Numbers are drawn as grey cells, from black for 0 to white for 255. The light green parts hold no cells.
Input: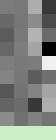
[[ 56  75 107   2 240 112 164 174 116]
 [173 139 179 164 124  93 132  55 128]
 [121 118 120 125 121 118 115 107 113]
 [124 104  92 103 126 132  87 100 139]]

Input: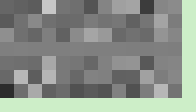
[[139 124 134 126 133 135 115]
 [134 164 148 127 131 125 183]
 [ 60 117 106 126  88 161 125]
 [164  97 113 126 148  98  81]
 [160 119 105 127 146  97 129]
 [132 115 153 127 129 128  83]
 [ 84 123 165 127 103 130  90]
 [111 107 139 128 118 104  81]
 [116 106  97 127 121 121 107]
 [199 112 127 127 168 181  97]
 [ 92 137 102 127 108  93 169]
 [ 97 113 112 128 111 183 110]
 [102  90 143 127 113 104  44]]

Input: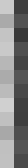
[[ 63  82  56  79  68  85  73  64  63  78  85  74]
 [203 170 196 201 183 171 187 208 192 168 192 193]]

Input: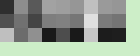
[[150 116  30]
 [154 123  28]
 [192 223 198]
 [150 118  25]
 [158 129  77]
 [162 126  25]
 [ 89  68 144]
 [141 113 108]
 [ 47  80 191]]

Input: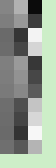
[[ 11  60 243 213  55  71  91 196 215 247 180]
 [177 152  53  70 154 146 136  79  68  51  88]
 [133 126 106 108 127 125 122 110 108 106 111]]

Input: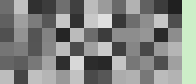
[[ 32  78 141 181 160 179]
 [ 60 199  42 153  79 187]
 [ 97 142 150  72 140 120]
 [178 109 141 134 119 177]
 [105  55 141  64 197 172]
 [155 223  60 203  40  87]
 [188 200 108 160  44  74]
 [ 64  49 187  76 216 194]
 [111 199  37 188  46 152]
 [ 60  87 131 134 163 181]
 [ 48 124  84  85 120 192]
 [192 159 147 125  93  69]
 [110  96  80 117 101 189]]
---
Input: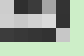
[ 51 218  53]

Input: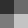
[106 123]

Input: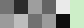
[234 155]

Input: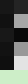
[36 17]

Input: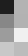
[179 135]

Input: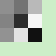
[185  45 146]

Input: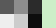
[ 43 204]

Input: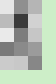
[181  58 234]
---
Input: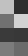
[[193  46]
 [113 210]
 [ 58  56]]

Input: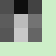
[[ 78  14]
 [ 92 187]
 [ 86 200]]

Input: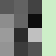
[[ 88  98]
 [141 101]
 [155  43]]

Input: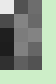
[[234  82]
 [ 75 132]
 [ 31 124]]

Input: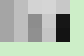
[[165 190]
 [165 190]
 [165 190]]

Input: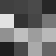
[[ 64  67]
 [226  51]
 [145 191]]
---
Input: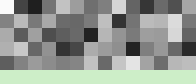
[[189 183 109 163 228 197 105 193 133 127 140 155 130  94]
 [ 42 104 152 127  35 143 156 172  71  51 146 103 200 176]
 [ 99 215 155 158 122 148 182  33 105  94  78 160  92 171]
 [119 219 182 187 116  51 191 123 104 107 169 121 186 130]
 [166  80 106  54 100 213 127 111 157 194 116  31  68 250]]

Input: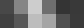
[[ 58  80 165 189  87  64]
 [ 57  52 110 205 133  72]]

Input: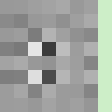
[[150 160 155 163 152 157 156]
 [133 154 155 171 131 166 156]
 [176 160 181  75 222 128 126]
 [133 158 168 147 152 170 163]
 [176 157 189  59 229 121 128]
 [137 145 160 179 124 157 153]
 [170 159 144 155 152 131 138]
 [160 153 168 163 159 154 153]]

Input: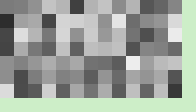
[[ 56 189 100 191  91 172 115 167  96 207  90  76 219]
 [ 84 168 148 165 106 148  93 137 129 157 125  75 142]
 [195 186 159 237  92 111 114 168 149 173 150 130 143]
 [106 128 133  82 192 183 190  96 193  96 120 172  68]
 [235 123  79 115 188 152 203 145 214 120 181 221  70]
 [217 149 138 109 228 145 200 208 212  70 169 161  45]
 [133 101  86 180 139 195 179  64 181 195 145 126 123]]

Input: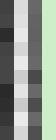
[[ 80 214  66]
 [105 233  54]
 [ 77 202  46]
 [105 227  42]
 [ 74 204  70]
 [105 233  70]
 [101 213  67]
 [ 98 232  44]
 [ 99 224  69]
 [104 219  65]]

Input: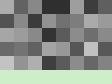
[[131 103 140  91  63 175 147 195]
 [ 88 193  86 152 164  97 115 105]
 [138 110 140  91  51 137 156 166]
 [154 170 125 113 146  59 137  82]
 [ 95  61 158  47  47 136  98 172]]

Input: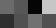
[[ 81 113  81  47]
 [198   5  87 107]]
